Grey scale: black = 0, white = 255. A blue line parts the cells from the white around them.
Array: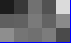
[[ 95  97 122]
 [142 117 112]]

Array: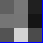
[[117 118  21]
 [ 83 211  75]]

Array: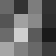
[[ 84 161 138]
 [107 207  90]]

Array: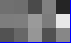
[[125 126 154]
 [ 82 103 150]]

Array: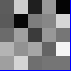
[[ 90   7 126]
 [107 160  59]]

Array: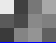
[[ 90  73 137]
 [ 58 132 148]]

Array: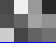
[[ 80 102 163]
 [205  69  99]]

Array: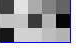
[[195 197  58]
 [ 23 211 208]]
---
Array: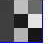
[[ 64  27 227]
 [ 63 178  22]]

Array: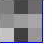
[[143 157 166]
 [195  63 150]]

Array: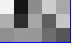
[[175  46 167]
 [143 152 151]]

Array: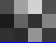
[[ 27  99  47]
 [ 49  43 148]]

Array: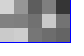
[[129 127 113]
 [202 206 118]]

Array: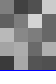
[[ 96 125 212]
 [185 136 125]]

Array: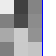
[[128  74 140]
 [169 203 146]]
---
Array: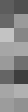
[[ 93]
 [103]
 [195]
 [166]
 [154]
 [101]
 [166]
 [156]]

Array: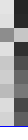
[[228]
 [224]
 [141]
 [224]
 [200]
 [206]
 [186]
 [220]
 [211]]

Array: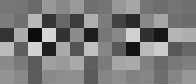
[[118 106 136 111 152 116 116]
 [125 184 104 174  66 136 112]
 [ 51  12  50  29 136  48 181]
 [186 209 169 191  89 186  88]
 [138  91 154  95 166 128 120]
 [147  92 142  91 141 134 134]]

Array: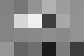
[[130 146 157]
 [132 238 168]
 [131 137 138]
 [150 111 125]]

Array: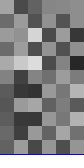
[[164  98 136]
 [108  82  83]
 [155 213 156]
 [107  78  81]
 [170 220 132]
 [130 132 156]
 [ 91  51 119]
 [ 86 166 125]
 [ 93  56 120]
 [105 153 166]
 [ 98  72  78]]

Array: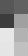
[[ 87]
 [ 60]
 [231]
 [229]]

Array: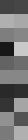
[[ 67]
 [176]
 [126]
 [ 24]
 [ 99]
 [135]
 [ 41]
 [ 52]
 [145]
 [122]]

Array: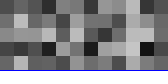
[[ 77  83 128  56 140  54]
 [111 103  70 114  77 141]
 [137 149  93  89 110 188]
 [ 69  79 156  27 170  19]
 [102  95  76 109  77 124]]
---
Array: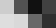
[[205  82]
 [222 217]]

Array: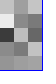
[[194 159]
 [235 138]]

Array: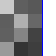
[[202  95]
 [ 94 176]]

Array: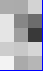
[[172 171]
 [229 135]]

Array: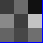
[[ 59 107]
 [137  62]]

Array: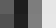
[[94 29]
 [81 33]]

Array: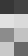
[[ 55  67]
 [225 218]]

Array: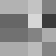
[[178 178]
 [102 102]]
